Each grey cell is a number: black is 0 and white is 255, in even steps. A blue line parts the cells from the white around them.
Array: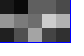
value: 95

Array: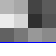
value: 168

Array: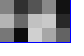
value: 84

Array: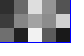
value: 222

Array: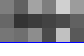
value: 126

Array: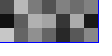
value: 129

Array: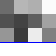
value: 182
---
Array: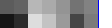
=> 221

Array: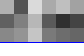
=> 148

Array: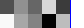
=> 249

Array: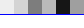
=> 212

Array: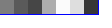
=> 70

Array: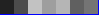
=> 194

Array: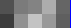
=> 60

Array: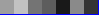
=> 116
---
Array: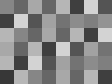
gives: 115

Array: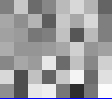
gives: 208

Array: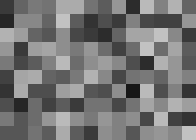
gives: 158

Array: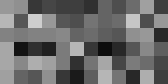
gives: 94

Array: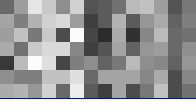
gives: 150

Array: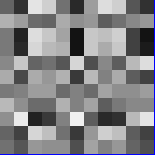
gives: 228

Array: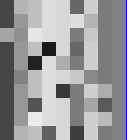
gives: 131

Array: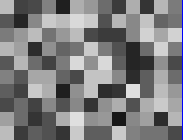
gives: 167
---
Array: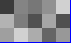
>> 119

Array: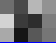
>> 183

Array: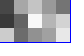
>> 196

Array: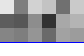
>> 210

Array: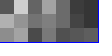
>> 100

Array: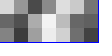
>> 74

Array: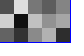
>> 119

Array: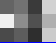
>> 58
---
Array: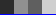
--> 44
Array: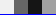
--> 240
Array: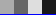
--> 171
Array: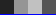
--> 35
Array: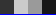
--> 51
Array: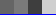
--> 101
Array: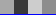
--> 168
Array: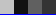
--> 195
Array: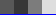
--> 88
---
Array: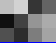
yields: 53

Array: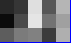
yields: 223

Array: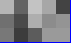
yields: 195

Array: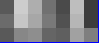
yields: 174

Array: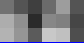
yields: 63

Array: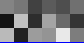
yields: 65

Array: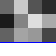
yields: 84

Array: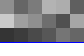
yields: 123
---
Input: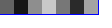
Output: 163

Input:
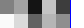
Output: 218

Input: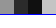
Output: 149

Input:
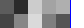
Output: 204

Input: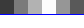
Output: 178

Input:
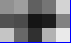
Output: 211
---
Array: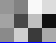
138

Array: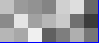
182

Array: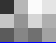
91

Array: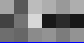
110

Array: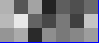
149

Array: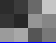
155

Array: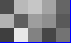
62

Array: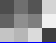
196
